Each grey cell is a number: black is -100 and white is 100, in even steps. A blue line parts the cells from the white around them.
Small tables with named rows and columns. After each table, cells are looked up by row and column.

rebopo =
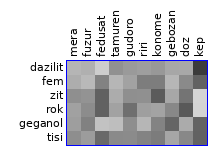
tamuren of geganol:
49
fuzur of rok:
10
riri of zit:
13
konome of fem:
-2
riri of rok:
25
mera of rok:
26
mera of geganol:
24
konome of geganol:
3
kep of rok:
66
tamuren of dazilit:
14
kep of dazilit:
-54
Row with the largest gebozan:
fem

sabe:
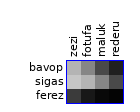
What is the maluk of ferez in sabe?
-93
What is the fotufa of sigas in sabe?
41
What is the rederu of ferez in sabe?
-97
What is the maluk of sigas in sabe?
5
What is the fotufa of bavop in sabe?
5
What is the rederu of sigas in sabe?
-43
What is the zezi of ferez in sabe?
-54
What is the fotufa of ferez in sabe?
-81
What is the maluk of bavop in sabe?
-43
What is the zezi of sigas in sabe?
55
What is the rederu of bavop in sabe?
-75
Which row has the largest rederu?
sigas

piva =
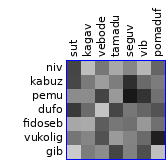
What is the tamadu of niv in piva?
32
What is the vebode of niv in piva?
-7
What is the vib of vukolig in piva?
-17
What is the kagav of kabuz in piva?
-4
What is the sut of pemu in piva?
10
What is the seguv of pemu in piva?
-81
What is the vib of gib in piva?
-38
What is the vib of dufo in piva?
-21
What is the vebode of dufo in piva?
53
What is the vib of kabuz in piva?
-17
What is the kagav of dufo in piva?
-16
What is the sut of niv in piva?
-46
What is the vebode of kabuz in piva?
23
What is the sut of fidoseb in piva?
31
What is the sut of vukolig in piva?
-8
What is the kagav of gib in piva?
-3
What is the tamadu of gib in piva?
-46
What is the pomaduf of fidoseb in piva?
-12
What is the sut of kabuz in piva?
-44
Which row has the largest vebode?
dufo

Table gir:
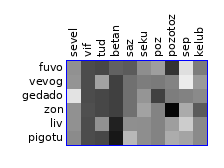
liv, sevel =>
14
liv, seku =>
11
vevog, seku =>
-2
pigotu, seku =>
11
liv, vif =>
-40
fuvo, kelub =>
-3
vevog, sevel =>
16
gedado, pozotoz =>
-2
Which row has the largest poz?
fuvo

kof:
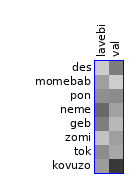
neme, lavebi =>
-18
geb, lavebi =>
-1
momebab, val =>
61
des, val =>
-2
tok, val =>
31
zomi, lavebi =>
52
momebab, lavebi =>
25
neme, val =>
26
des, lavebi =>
61
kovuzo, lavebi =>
22
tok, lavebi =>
10
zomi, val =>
25
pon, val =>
10
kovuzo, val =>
-56
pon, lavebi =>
12

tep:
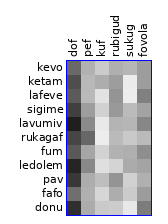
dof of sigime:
-50
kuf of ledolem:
75
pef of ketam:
44
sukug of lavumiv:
43
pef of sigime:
23
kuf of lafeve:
77
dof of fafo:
-13
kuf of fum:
65
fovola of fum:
11
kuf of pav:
49
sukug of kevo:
43
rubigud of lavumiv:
41

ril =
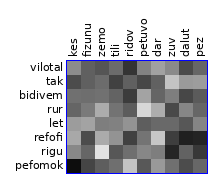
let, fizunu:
28
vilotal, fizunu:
-25
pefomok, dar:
20
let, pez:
4
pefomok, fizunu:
-46
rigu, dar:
-1
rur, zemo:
35
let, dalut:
-32
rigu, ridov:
-13
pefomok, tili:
-13
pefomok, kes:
-90
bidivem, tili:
-22
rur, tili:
-10
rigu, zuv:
-71
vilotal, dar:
26
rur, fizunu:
-4
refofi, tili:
15
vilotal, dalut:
-42
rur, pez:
-20
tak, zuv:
53

